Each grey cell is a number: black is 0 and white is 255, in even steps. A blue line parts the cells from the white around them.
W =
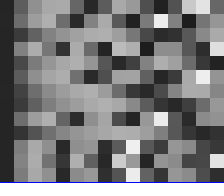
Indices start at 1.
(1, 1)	37
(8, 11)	92
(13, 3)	168
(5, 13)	160
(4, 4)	118
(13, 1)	37
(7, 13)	133
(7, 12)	75
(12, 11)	37
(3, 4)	130
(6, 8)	79
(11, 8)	45
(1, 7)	40
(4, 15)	45
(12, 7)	96
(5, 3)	123
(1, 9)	169
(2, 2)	108
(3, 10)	119
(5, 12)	174
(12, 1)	37
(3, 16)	170
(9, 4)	175
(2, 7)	130
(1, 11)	79
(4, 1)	37
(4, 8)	36
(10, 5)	134
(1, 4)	168
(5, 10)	64
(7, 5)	156
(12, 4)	114
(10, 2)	52
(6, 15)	238
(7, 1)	38
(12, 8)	40
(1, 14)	201
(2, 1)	38

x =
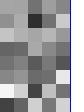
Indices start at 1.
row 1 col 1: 165
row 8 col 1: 66
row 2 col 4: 114
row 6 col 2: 148
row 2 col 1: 144
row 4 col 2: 106
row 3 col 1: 196
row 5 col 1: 114
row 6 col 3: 107
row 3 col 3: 166

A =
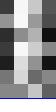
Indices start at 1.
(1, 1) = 59
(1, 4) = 85
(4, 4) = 135
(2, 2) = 248
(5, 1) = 30
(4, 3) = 205
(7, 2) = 135

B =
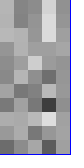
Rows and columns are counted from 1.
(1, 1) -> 181
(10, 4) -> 151
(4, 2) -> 178
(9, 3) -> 185
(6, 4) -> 111
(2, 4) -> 219
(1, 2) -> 133
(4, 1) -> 149
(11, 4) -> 92
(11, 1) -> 108
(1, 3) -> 140
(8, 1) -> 121
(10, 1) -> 153
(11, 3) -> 167
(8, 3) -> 120

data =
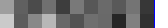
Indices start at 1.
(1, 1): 158
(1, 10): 116
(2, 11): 48
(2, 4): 183
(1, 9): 89
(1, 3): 75
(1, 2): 96

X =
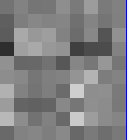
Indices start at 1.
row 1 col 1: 115
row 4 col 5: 147
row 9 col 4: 129
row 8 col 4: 100
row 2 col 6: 112
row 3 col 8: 84
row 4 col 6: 63
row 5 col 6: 134
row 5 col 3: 104
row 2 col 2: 126
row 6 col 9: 131
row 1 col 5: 142
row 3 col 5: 130
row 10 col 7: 122
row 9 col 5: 105
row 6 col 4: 127
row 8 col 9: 121
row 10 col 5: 137
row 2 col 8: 117
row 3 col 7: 136
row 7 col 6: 206
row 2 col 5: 133
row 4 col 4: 152
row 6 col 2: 136
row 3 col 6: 108

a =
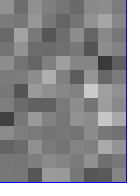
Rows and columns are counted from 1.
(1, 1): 145
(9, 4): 129
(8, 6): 141
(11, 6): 132
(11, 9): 148
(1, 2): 109
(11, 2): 107
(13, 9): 133
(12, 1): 119
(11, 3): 143
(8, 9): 137
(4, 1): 116
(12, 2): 117
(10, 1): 139
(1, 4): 127
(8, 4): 97
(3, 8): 136
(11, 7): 128
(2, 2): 120
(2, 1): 123
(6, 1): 123
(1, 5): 117
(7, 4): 143
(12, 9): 120
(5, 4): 128
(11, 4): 122
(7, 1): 120
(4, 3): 108
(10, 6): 116
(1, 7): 137

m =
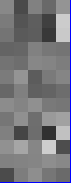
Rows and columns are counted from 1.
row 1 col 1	136
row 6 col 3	92
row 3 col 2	90
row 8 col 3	144
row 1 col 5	148
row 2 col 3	94
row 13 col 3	142
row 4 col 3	129
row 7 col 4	100
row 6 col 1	123
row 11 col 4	206
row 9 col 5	161
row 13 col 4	118
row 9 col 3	110
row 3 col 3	93
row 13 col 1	75
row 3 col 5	201
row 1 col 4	105
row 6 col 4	122

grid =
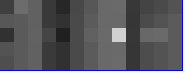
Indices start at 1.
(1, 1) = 63
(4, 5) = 49
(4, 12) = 83
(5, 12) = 83
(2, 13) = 91
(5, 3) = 97
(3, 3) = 98
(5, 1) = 78
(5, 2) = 90
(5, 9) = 107
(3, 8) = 106
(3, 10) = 55
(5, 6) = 74
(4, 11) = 77
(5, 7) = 91
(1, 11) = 68
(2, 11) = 75
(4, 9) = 106
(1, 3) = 97

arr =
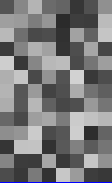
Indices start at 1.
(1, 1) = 84
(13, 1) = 76
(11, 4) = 50
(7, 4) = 67
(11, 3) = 195
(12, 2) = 60
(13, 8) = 56
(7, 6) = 172
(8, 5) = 71
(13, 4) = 50
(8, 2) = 87
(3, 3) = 73
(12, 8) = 145
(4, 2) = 132
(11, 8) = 117
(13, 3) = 122
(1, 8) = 144
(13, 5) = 199
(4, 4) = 161
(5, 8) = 158
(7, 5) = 79
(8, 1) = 173
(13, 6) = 155
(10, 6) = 206
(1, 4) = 107
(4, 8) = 70
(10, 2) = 149
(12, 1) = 133
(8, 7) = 153
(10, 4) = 75

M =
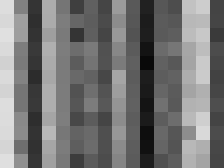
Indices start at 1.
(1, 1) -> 221
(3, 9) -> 152
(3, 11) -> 30
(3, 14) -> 188
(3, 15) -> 200
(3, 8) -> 69
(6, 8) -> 71
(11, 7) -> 108
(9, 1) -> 220
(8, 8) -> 88
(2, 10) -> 87
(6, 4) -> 167
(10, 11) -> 14
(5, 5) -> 123
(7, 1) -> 211
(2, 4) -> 171
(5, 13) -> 88
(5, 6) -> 92
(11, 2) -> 110
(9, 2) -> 137
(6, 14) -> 173
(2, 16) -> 69
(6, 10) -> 92
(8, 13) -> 89
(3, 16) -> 58
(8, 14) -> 178
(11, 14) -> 184
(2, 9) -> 140
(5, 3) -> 53
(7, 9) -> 157
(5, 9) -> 123
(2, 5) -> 125
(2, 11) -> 28
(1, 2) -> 129
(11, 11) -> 17
